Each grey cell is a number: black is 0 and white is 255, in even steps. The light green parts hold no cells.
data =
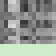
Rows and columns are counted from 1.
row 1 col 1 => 128
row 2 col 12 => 113
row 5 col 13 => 159
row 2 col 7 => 52
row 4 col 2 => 116
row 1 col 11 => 117
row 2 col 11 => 124
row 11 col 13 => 147
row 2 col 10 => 87
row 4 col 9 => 115
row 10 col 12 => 114
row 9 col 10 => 157
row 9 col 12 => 159
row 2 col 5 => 181
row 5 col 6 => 144
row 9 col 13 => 156
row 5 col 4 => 120
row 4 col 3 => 112
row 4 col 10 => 155
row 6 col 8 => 114
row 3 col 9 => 148
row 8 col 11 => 145
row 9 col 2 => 121
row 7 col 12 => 79
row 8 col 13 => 159
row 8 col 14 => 152
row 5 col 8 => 147
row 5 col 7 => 155
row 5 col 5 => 158
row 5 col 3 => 125
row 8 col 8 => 132
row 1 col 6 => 87
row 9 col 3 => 115
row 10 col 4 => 186

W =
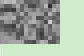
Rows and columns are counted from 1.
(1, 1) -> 170
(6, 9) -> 179
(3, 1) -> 76
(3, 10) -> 149
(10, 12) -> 97
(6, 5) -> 96
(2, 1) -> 131
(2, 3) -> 95
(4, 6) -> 168
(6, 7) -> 127
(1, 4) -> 188
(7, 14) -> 160
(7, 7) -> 163
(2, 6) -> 101
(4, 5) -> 120
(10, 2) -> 160
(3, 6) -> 101
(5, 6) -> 99
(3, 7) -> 150
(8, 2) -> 92
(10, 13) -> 158
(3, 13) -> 118
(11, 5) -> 166
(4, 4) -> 128
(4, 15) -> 91
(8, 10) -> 95
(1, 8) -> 97
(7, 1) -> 94
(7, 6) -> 97
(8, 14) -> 146
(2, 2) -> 92
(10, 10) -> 98
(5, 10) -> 80
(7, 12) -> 153
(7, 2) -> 78
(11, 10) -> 133
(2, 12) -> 182
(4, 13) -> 177

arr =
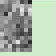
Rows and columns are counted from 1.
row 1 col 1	186
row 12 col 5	110
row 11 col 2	176
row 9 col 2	149
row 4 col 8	197
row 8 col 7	174
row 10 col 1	147
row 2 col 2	135
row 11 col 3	99
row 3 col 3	95
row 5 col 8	138
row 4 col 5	119
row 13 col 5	171
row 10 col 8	132
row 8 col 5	106
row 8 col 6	82
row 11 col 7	124
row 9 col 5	82
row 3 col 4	188
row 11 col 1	176
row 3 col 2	124
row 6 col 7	156
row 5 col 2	151
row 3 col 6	224
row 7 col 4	150
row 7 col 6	111
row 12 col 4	77
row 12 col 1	195
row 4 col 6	197
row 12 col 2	105
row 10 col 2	88
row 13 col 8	128
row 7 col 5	65
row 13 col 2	155

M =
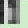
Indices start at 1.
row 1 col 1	42
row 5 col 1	49
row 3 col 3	168
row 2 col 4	56
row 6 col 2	214
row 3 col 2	214
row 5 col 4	95
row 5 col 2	214
